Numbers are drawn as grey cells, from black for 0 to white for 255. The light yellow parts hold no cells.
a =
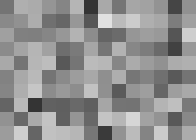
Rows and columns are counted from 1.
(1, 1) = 116
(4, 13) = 65
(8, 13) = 191
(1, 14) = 145
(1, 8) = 169
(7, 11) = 158
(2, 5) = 102
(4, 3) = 181
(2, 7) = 86
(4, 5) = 110
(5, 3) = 182
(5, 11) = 156
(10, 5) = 189
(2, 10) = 204
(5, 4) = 189
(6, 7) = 168
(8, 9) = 116
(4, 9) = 178
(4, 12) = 106
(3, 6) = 179
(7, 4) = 140
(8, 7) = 95
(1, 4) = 149
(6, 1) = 130
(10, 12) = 203
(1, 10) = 166
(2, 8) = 225
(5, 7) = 187
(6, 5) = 138
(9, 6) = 149
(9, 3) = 170
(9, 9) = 182
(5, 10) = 171
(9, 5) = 96
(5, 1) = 169

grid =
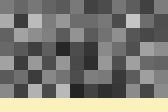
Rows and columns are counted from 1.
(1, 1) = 123
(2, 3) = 187
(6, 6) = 77
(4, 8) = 138
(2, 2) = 60
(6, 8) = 122
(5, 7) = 46
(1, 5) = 90
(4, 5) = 39
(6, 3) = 60
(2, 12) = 78
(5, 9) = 79
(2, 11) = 109
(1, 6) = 121
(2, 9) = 75
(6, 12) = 129
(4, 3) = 63
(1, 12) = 125
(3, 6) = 147
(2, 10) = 197
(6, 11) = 159
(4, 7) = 53
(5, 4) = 78
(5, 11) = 105
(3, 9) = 143
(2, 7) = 108
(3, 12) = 80

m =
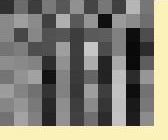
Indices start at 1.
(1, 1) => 48
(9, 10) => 29
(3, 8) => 93
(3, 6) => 61
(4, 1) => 116
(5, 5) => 145
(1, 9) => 64
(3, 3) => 135
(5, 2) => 137
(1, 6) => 145
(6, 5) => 131
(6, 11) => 150
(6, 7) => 101
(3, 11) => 77
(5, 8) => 36
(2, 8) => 15
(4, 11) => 44
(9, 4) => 36
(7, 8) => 62
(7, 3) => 113
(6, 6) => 58
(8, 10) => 25
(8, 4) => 40
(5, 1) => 141
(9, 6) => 65
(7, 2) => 131
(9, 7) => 111

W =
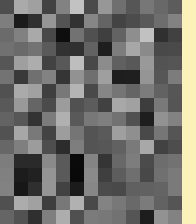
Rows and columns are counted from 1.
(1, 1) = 78
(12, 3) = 42
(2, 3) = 48
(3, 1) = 107
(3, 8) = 63
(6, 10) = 31
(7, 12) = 98
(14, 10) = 96
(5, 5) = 88
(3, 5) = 14
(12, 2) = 42
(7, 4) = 63
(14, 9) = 73
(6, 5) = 53
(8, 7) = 92
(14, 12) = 100
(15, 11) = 123
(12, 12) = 109
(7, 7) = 73
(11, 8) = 87
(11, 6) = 126
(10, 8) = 90
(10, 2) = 167
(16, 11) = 29
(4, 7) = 98
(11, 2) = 127
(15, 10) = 105
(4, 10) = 167
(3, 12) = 48
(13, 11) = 72
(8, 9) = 168
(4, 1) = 113
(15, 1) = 80
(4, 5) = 50
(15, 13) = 85
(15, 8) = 131

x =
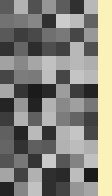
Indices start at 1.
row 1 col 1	91
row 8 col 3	34
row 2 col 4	48
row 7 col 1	167
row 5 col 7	174
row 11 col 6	188
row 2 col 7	98
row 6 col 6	196
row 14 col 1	35
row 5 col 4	193
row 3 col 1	89
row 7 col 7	35
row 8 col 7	119
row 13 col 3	177
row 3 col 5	121
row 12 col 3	52
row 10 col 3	186
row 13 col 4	47
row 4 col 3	45
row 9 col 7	63
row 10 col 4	47
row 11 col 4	90
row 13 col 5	41
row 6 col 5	70
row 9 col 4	186
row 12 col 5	86
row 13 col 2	66
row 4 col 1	49
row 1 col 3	81
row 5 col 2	136
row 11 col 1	101

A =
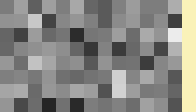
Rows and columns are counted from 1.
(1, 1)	124
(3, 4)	105
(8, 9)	129
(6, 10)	133
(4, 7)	55
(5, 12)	134
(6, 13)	87
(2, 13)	63
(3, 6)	44
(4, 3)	144
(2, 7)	128
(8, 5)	113
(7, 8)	82
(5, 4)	166
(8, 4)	37
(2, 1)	146
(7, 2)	171
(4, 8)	130
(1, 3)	95
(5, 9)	113
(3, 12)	148
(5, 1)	151
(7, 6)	166
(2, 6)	149
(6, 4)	148
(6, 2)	133
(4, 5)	142

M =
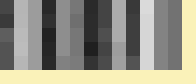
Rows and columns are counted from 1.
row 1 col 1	70
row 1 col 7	42
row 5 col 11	214
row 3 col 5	142
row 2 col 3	156
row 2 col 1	58
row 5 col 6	123
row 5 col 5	129
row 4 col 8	68
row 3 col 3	156
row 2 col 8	68
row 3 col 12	131
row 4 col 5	142
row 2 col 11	214
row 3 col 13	114
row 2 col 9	171
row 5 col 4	41
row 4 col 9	157
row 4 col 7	31
